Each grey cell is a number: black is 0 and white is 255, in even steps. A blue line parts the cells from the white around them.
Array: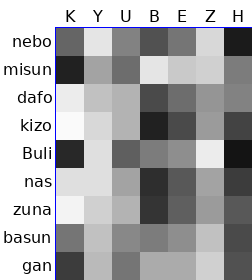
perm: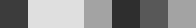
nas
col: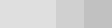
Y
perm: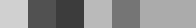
gan

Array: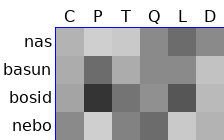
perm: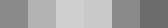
nas
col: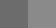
L
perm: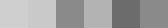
nas
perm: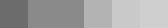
nas
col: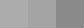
C
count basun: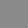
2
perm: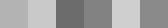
nebo

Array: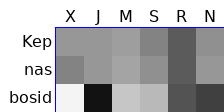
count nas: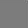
0
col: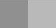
S
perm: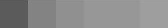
Kep
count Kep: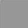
2
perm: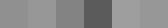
Kep
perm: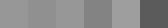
Kep

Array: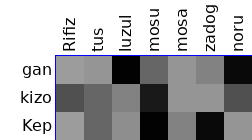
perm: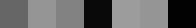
gan
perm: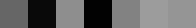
Kep
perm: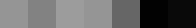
gan
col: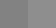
luzul
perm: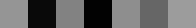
Kep
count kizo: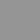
2
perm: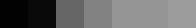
gan

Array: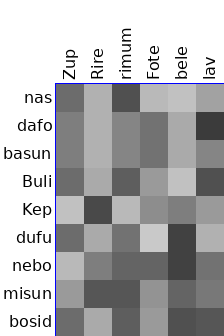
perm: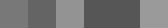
misun
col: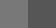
lav
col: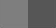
Rire
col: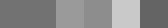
Fote

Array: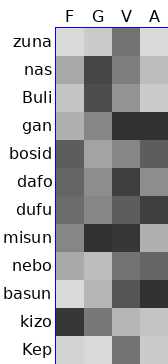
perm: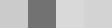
Kep
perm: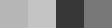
kizo
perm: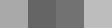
nebo
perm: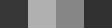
misun
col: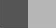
V
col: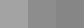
G

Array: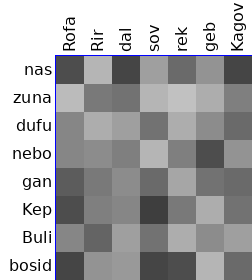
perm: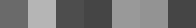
bosid
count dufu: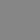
1
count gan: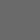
2
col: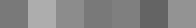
Rir

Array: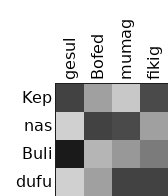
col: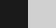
gesul
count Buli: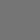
0
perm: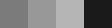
Buli
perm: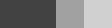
dufu
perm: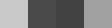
Kep
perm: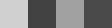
nas

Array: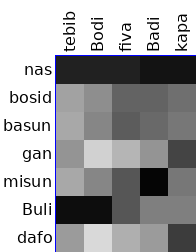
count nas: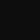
0
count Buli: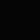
0
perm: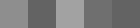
bosid

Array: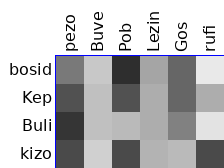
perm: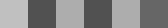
Kep
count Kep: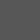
0
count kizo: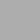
0

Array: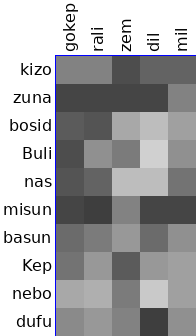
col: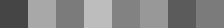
zem
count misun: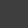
1
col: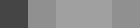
mil
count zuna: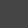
4
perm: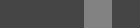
zuna
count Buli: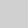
1

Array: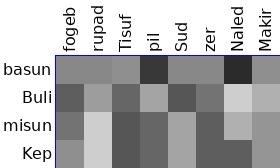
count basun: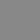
4
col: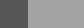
Sud
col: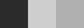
Naled
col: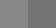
zer
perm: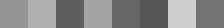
misun

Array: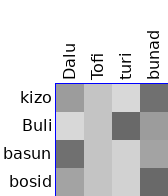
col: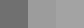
bunad
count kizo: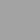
0
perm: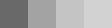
bosid
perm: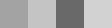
bosid
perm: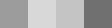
kizo
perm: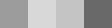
Buli

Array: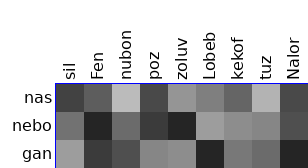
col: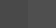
Nalor
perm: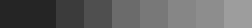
gan

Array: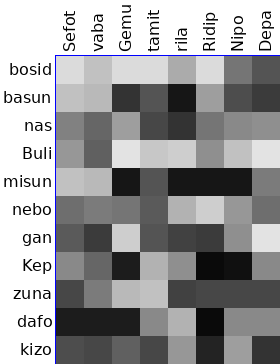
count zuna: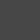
4
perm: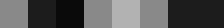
dafo
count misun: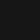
4
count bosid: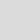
4
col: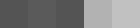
tamit
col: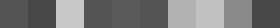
tamit
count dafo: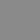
3

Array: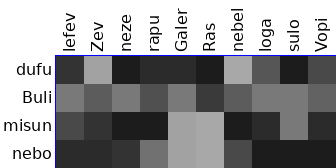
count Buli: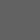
1
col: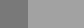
Galer
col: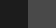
nebel
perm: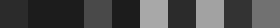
nebo
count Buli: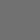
0
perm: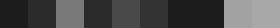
misun
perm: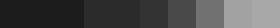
nebo

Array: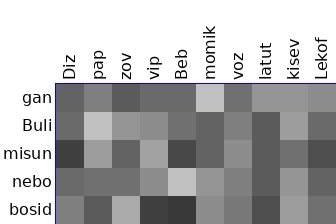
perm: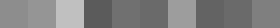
Buli
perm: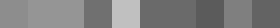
gan
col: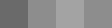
vip
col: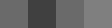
Diz
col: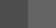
Lekof
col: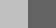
momik

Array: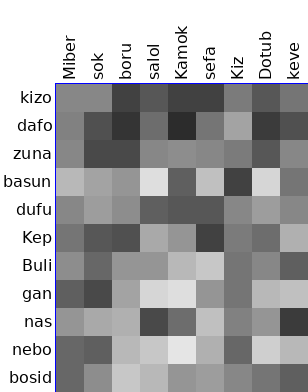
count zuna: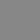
4
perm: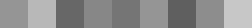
Buli
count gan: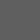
1
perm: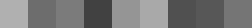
Kep
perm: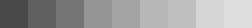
gan
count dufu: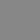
3

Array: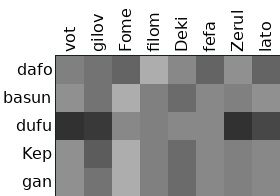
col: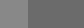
Deki
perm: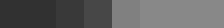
dufu
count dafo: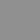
1
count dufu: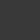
1
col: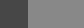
lato
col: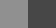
lato
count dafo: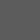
0

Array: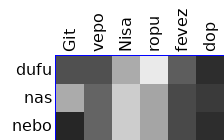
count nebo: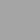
1
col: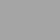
ropu
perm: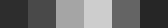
nebo

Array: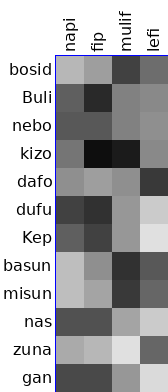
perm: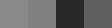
Buli
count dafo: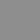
2
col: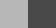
fip
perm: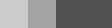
nas

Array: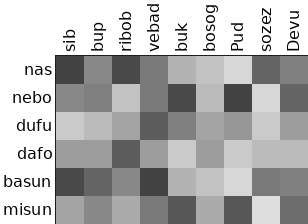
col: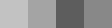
ribob
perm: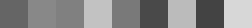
nebo
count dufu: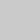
2
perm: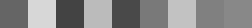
nebo
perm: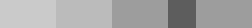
dafo
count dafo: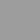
4
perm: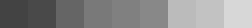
nebo

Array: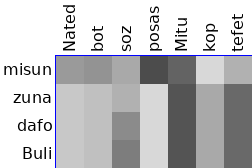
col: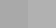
soz
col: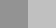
bot
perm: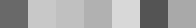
zuna

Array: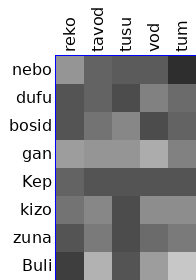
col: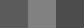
vod
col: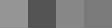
tavod
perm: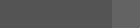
Kep
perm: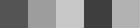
Buli
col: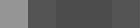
tusu
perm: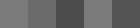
zuna
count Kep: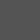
4

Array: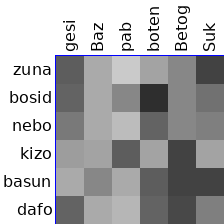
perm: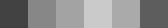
zuna
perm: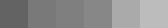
nebo
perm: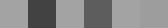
kizo
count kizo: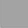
3
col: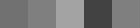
Suk
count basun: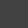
2

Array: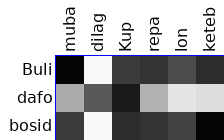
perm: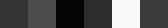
Buli
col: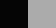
muba
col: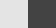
lon

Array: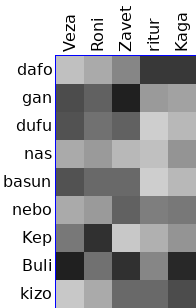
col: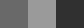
Roni
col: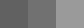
Roni

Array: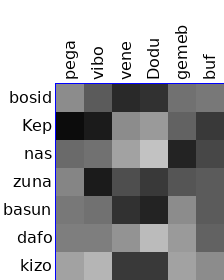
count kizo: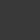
2
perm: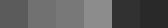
bosid
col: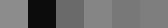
pega
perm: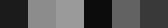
Kep

